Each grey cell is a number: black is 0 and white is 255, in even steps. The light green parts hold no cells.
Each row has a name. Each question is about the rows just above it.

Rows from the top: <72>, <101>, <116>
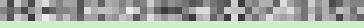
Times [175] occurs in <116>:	8
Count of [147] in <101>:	4
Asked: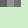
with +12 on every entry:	[112 159 128]
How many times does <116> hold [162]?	10
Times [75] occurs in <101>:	3

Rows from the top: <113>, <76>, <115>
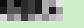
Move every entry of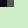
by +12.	[25 98]
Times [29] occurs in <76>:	3

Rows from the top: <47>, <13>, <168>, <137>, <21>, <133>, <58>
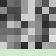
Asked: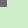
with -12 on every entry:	[98]
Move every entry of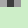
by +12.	[180  73 165]
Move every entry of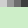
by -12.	[195 141  98  49]
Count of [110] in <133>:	1
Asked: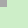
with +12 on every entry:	[180]

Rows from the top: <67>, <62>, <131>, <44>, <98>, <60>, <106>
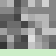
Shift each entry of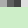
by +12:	[184 108  80 235]
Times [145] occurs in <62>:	1
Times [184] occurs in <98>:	0
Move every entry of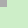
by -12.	[160]
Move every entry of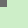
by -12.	[96]
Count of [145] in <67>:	1

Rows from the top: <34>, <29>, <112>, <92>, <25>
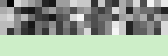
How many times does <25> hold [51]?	3
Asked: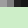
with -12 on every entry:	[146 115  23  11]

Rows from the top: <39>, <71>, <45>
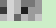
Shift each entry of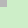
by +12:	[196]
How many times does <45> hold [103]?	1
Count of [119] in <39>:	3
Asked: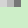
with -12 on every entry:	[200 172 107]

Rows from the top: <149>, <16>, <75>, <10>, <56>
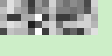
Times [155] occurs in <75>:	0
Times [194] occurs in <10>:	5
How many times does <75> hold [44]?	0

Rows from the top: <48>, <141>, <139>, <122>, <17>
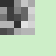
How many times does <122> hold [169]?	0
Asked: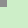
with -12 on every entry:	[130]
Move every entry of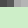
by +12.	[ 86 102 181 193]
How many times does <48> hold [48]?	2
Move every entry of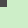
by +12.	[86]

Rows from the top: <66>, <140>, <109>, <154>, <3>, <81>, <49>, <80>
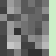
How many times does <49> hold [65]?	3
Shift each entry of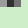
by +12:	[168  61 126]
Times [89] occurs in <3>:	0
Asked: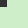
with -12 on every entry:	[37]
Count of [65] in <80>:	1
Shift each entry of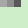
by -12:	[156 130  77]

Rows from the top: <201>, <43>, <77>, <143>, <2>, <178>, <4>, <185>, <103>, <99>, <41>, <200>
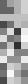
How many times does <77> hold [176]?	0
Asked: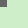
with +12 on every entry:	[113]
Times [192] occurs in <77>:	4
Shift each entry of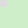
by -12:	[209]
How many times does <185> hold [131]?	2
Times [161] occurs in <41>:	1

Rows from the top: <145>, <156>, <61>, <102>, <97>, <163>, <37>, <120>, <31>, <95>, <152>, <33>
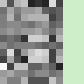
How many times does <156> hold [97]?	2
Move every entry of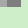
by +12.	[179 138 138]
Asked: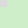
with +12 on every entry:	[231]

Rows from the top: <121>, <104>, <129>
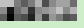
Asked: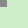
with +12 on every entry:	[150]
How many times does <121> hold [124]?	2

